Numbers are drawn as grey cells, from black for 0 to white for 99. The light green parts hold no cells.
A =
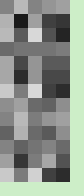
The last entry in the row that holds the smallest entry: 21
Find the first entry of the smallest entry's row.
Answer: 69
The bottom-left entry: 78
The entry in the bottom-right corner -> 17
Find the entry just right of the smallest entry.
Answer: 62
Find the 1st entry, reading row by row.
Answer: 51
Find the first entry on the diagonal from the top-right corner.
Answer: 62
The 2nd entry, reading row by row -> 72
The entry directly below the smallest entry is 35
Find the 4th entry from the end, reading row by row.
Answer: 48
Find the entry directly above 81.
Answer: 48
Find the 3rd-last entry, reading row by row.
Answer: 81
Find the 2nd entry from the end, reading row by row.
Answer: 25
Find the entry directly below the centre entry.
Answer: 41
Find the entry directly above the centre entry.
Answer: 58
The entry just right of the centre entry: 25

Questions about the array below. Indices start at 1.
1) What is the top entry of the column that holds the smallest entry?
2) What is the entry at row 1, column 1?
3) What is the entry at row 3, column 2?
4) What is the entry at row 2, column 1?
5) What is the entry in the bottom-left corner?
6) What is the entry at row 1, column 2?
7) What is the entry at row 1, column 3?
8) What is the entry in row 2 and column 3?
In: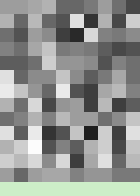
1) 47
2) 61
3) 32
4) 69
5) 61
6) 61
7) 65
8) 72
